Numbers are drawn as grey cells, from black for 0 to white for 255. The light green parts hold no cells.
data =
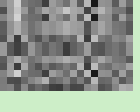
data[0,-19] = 133
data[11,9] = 134
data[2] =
[132, 160, 210, 123, 110, 108, 61, 156, 137, 111, 164, 94, 186, 26, 146, 143, 92, 157, 109]
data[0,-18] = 158
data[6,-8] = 113
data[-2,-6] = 184
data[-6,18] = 143
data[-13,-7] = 184
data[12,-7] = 138
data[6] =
[153, 89, 64, 90, 151, 117, 94, 117, 106, 61, 96, 113, 157, 90, 85, 107, 117, 103, 144]
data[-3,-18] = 160
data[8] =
[93, 146, 175, 142, 113, 126, 153, 145, 157, 174, 159, 154, 82, 137, 166, 141, 119, 115, 90]
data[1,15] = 150
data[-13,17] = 156
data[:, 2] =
[207, 197, 210, 175, 175, 60, 64, 64, 175, 60, 207, 74, 82]
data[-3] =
[131, 160, 207, 123, 109, 107, 64, 157, 138, 111, 161, 94, 184, 25, 145, 142, 91, 159, 106]
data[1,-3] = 122
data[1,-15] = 104
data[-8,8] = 103
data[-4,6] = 120
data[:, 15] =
[143, 150, 143, 143, 144, 110, 107, 108, 141, 110, 142, 107, 92]
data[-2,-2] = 90
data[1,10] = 168
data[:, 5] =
[105, 128, 108, 128, 127, 83, 117, 118, 126, 83, 107, 149, 106]
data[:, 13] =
[25, 147, 26, 139, 139, 188, 90, 91, 137, 188, 25, 184, 149]
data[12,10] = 70
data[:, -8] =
[93, 160, 94, 155, 152, 178, 113, 114, 154, 178, 94, 124, 72]
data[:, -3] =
[91, 122, 92, 118, 120, 137, 117, 117, 119, 135, 91, 143, 133]
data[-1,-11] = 59
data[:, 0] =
[133, 81, 132, 93, 94, 82, 153, 154, 93, 83, 131, 123, 125]

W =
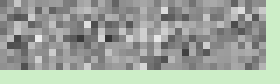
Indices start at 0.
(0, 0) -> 112
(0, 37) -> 138
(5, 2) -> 72
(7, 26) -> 65
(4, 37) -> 119
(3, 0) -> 125
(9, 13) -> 135
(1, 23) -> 219
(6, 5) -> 153
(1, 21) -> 146
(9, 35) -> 100
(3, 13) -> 78
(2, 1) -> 107
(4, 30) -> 137
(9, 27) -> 121
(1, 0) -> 134
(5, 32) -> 130
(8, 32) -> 154
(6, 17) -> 157
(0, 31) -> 161
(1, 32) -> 151
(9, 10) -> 133
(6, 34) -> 120
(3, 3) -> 172
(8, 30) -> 162
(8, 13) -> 172
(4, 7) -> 165
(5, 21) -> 163
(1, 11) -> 179
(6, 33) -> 173
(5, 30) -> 151
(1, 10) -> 163
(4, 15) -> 129
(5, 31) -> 128
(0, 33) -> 99
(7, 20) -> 185
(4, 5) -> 166
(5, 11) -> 58
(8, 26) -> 128
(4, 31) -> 110

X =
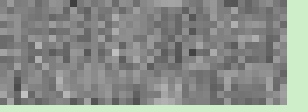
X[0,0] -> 128
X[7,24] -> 115
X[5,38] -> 102
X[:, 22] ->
[156, 129, 140, 108, 140, 145, 109, 143, 107, 123, 116, 137, 157, 123, 170]
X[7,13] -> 137
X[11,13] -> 140
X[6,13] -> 134
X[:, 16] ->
[108, 135, 171, 131, 171, 135, 147, 191, 151, 140, 129, 133, 122, 122, 92]
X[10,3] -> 121
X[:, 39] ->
[121, 130, 121, 141, 122, 107, 152, 120, 154, 122, 130, 109, 106, 143, 124]
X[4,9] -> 114
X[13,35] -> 118
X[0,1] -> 155
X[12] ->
[145, 138, 76, 146, 131, 129, 124, 110, 163, 146, 134, 132, 147, 124, 142, 147, 122, 126, 119, 110, 120, 140, 157, 174, 137, 169, 115, 144, 121, 127, 97, 105, 156, 104, 123, 123, 119, 116, 163, 106, 155]
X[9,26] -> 139
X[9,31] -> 115
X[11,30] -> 103
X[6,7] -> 126
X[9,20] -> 148
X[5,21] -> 153
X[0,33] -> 86
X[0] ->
[128, 155, 124, 127, 139, 109, 123, 147, 143, 128, 63, 121, 135, 119, 129, 145, 108, 143, 139, 111, 136, 143, 156, 162, 164, 162, 132, 122, 117, 142, 151, 126, 88, 86, 122, 101, 117, 134, 142, 121, 106]
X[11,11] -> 144
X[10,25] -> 123
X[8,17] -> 94
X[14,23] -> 177
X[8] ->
[108, 112, 129, 123, 102, 175, 121, 127, 144, 97, 143, 127, 116, 137, 115, 144, 151, 94, 137, 167, 129, 157, 107, 103, 135, 84, 126, 130, 159, 132, 129, 140, 111, 102, 145, 104, 108, 117, 90, 154, 131]
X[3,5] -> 137
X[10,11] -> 138
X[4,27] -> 86
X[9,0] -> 127
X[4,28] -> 120
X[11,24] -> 130
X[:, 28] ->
[117, 111, 119, 125, 120, 141, 164, 112, 159, 147, 112, 112, 121, 127, 128]
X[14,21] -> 141

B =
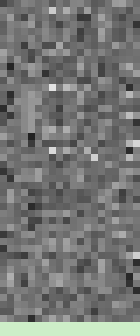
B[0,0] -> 68
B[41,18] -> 106
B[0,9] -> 104
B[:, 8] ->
[119, 123, 120, 70, 104, 110, 167, 130, 107, 84, 112, 89, 126, 84, 97, 63, 88, 70, 120, 126, 91, 126, 120, 74, 106, 104, 130, 73, 89, 98, 128, 112, 128, 117, 120, 118, 111, 104, 103, 156, 165, 80, 99, 131, 113, 128]
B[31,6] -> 112
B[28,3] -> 105
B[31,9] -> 71
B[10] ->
[138, 86, 105, 85, 147, 129, 51, 86, 112, 96, 88, 132, 93, 131, 67, 102, 96, 116, 120, 157]
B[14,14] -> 86
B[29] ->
[94, 120, 98, 128, 43, 67, 94, 90, 98, 94, 106, 116, 119, 103, 91, 131, 157, 115, 119, 140]
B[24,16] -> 101
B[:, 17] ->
[159, 110, 75, 98, 85, 87, 124, 107, 112, 138, 116, 72, 123, 138, 125, 92, 139, 100, 118, 101, 116, 107, 121, 100, 141, 135, 145, 63, 71, 115, 104, 125, 111, 172, 106, 124, 129, 100, 79, 103, 111, 89, 111, 138, 123, 105]
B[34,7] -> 158
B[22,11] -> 125
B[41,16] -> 102
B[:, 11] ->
[134, 97, 56, 107, 63, 69, 115, 90, 134, 162, 132, 76, 116, 157, 148, 99, 152, 106, 100, 77, 132, 105, 125, 107, 140, 155, 125, 87, 84, 116, 75, 120, 120, 141, 82, 128, 131, 83, 67, 107, 112, 93, 137, 126, 131, 89]
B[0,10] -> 132
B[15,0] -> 44
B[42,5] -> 125
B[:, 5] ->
[111, 111, 107, 94, 117, 106, 119, 99, 125, 138, 129, 107, 119, 138, 150, 107, 142, 101, 113, 103, 128, 114, 123, 90, 158, 156, 102, 80, 92, 67, 113, 68, 119, 111, 113, 146, 141, 119, 106, 117, 119, 105, 125, 121, 151, 101]
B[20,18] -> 179
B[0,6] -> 119
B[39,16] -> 119
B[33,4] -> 143
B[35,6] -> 124
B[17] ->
[82, 125, 121, 137, 153, 101, 128, 104, 70, 112, 126, 106, 81, 108, 130, 144, 105, 100, 103, 51]
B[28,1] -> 157
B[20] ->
[110, 82, 102, 134, 59, 128, 81, 84, 91, 101, 70, 132, 114, 118, 75, 98, 99, 116, 179, 213]
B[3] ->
[95, 129, 123, 133, 155, 94, 128, 103, 70, 105, 121, 107, 87, 113, 128, 144, 107, 98, 106, 52]
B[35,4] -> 137
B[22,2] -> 106
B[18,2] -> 112
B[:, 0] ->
[68, 127, 115, 95, 99, 118, 108, 162, 145, 111, 138, 89, 114, 100, 103, 44, 86, 82, 122, 159, 110, 121, 144, 84, 53, 108, 103, 99, 113, 94, 126, 116, 123, 58, 122, 56, 93, 97, 111, 123, 134, 97, 135, 104, 89, 150]
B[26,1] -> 100
